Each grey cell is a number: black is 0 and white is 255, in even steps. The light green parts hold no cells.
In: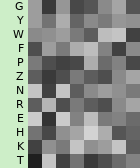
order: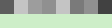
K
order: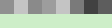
N
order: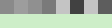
N

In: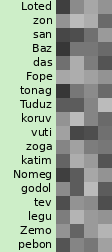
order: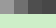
san
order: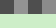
tev
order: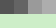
katim
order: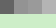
Zemo
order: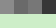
tonag
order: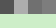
das

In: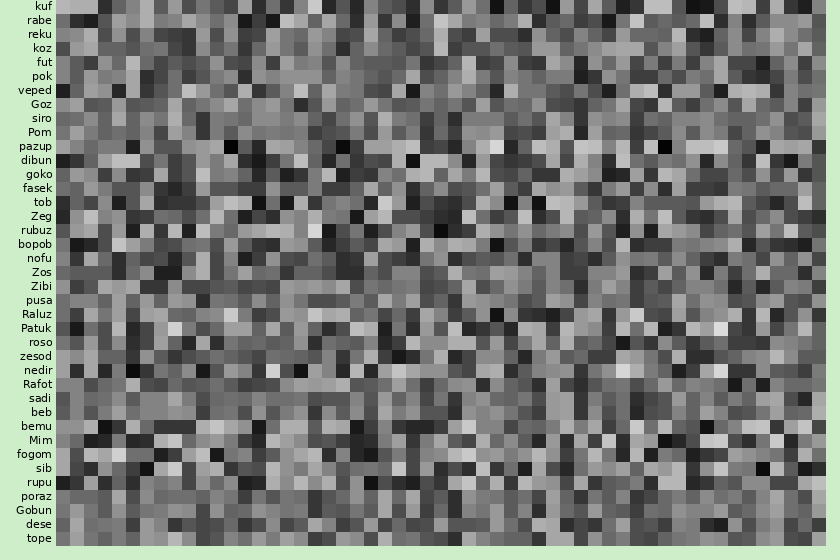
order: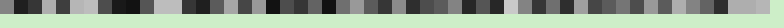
kuf
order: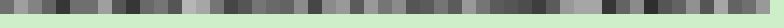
koz
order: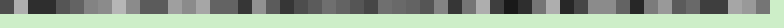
zesod

